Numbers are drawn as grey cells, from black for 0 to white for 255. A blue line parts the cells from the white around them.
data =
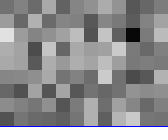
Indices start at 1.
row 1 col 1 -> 113
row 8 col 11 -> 105
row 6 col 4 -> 169
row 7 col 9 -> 114
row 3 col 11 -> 123
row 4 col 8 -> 161
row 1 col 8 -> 172
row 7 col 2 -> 81
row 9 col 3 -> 106
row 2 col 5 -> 133
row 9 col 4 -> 103
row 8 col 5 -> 85
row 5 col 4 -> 173
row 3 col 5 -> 161
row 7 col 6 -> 87
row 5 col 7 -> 164
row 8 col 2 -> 129
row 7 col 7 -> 115
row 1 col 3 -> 107
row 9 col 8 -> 95
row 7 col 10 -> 147
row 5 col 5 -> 153
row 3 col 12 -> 187
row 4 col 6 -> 169
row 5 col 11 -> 126
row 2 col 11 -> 131
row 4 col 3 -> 76
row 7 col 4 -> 85
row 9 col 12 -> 115
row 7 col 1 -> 103

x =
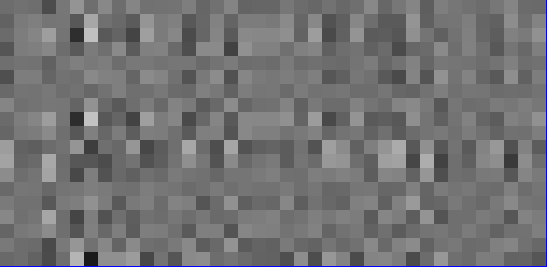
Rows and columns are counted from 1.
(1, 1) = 109
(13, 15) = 113
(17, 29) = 92
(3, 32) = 96
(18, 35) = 109
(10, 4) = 138
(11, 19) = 96
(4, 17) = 66
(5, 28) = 103
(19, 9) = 144
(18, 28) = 105
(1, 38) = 107
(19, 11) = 71
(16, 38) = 131
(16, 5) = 110
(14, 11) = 125
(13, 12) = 106
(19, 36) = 124
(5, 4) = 97
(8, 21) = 131
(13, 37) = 87
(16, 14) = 110
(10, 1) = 102
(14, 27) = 119
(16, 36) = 118
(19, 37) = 99
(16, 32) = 84
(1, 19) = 102
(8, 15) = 91
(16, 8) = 82
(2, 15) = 103
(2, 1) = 98
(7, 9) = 127
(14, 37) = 128
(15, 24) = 104
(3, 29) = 86
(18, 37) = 133
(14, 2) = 118
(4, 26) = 115

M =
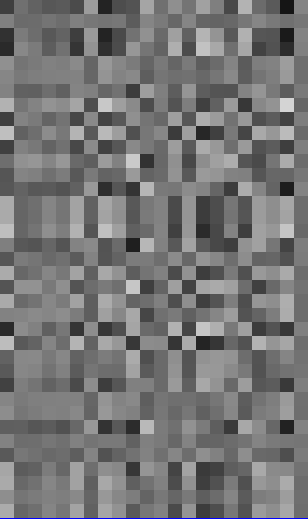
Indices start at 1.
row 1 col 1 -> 63
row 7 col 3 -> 96
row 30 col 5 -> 128
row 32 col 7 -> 116
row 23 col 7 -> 94
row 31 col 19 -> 140
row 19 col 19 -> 99
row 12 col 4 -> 133
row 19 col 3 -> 117
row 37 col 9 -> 146
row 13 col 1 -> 85
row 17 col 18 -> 62
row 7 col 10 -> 60
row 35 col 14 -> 145
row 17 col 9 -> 159
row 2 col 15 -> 101
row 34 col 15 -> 58
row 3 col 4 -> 88
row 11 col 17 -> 110
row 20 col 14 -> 146
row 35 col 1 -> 170
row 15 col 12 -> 130
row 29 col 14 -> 112
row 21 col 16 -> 170
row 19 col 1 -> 86
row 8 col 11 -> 76
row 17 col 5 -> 126
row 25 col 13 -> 53
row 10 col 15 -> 39
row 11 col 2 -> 129
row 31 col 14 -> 146
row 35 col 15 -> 62
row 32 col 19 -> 132
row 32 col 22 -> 117
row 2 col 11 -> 133
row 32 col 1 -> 130
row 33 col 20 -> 103
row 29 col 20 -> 126
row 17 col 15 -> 43

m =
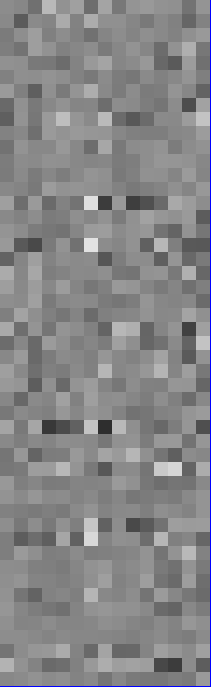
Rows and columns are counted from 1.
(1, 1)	140
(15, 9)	153
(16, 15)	92
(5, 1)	145
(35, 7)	131
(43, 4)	130
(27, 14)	158
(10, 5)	147
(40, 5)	128
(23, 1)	127
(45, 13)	131
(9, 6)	149
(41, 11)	147
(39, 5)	166
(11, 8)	167
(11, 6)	136
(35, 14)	115
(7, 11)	123
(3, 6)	129
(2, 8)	144
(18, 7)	226
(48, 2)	146
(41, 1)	141
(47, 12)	159
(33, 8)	164
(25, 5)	143
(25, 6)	126
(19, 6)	138
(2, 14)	102
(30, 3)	132
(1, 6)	160
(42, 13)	106
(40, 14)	185
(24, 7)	129
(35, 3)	134
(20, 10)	116
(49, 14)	122
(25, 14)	99
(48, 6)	129

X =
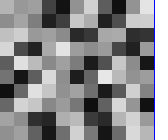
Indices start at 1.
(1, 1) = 180
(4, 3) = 34
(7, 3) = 224
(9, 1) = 163
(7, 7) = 111
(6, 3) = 94
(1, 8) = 93
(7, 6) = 162
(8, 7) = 15
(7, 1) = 16
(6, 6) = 29
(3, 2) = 206
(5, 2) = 224
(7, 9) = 90
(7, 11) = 131
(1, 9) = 16
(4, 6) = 157
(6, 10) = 146
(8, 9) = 215
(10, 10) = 217
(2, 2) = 164
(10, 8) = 21
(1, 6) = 146
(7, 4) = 197
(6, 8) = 231
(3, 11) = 52
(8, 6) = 119
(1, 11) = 228
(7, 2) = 104
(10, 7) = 121
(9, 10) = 210

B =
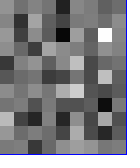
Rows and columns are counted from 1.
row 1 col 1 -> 147
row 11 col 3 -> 56
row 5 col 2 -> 129
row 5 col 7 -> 73
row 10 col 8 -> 39
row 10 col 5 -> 69
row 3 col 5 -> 7
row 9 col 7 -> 71
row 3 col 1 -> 152
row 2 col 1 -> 133
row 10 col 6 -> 172
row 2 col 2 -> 49
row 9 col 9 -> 80
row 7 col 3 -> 141
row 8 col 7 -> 93
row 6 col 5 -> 69
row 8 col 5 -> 82
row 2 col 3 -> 164
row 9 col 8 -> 168
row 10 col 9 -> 92
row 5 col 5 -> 137
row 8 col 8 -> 13
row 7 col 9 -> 91
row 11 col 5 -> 143
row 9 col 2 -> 67
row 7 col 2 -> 117
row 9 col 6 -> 142
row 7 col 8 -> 74
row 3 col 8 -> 254
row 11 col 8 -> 119
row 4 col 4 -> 164

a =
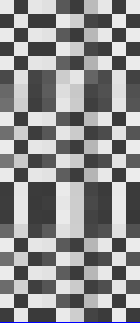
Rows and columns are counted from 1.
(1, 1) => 233
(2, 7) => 69
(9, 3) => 231
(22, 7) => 185
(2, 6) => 206
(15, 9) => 234
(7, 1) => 104
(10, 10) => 85
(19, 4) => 83
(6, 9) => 225
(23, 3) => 58
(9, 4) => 226
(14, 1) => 60
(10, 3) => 61
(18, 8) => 231
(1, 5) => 88
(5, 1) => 234
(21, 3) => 63
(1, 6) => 59
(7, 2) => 211
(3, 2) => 61
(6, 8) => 75
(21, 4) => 85
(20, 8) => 232
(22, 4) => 225
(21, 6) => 203
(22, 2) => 59
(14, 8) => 59
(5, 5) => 97
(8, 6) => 203
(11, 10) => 235
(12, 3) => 63
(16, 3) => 59
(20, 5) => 93
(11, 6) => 60
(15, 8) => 61
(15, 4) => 62

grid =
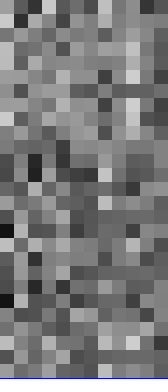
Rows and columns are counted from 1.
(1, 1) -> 159
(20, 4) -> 131
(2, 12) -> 125
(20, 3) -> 98
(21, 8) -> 154
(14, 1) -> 102
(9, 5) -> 147
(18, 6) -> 130
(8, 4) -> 119
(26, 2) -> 151
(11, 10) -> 121
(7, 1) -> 143
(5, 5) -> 137
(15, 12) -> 94
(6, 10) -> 206
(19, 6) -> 126
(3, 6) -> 122
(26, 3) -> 101
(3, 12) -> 95
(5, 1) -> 187
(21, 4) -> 120
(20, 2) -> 152
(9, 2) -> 94
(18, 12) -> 78
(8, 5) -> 178
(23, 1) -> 131
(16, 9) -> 101
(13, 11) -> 89
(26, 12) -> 99
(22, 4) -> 86
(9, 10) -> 195
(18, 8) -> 105
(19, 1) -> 92
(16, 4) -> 130
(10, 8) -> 79
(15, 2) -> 109
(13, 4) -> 158
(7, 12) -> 110

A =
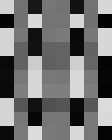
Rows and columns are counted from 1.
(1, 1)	211
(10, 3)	220
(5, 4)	96
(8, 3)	17
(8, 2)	87
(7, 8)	4
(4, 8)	215
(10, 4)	121
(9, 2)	119
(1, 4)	118
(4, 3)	17
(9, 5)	118
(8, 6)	10
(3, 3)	15
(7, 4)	127
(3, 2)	119
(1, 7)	114
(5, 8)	4
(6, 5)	119
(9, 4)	119
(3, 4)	118
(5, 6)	206
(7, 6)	216
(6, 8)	6
